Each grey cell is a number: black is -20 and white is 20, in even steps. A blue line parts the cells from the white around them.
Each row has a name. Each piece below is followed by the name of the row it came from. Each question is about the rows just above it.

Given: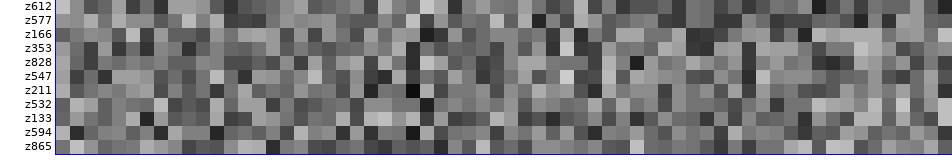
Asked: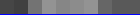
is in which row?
z577
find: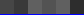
z865
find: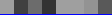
z612

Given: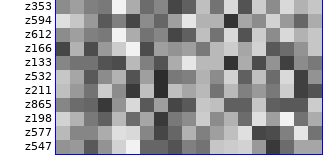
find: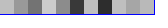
z211
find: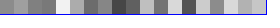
z353

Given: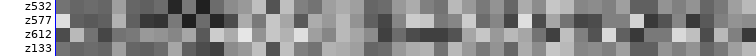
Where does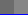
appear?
z577
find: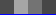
z577
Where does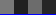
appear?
z577

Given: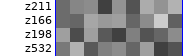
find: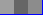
z166
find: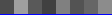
z198
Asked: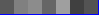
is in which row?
z532
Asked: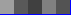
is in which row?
z198

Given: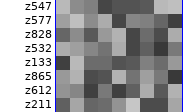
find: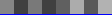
z612
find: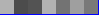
z865
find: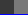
z532

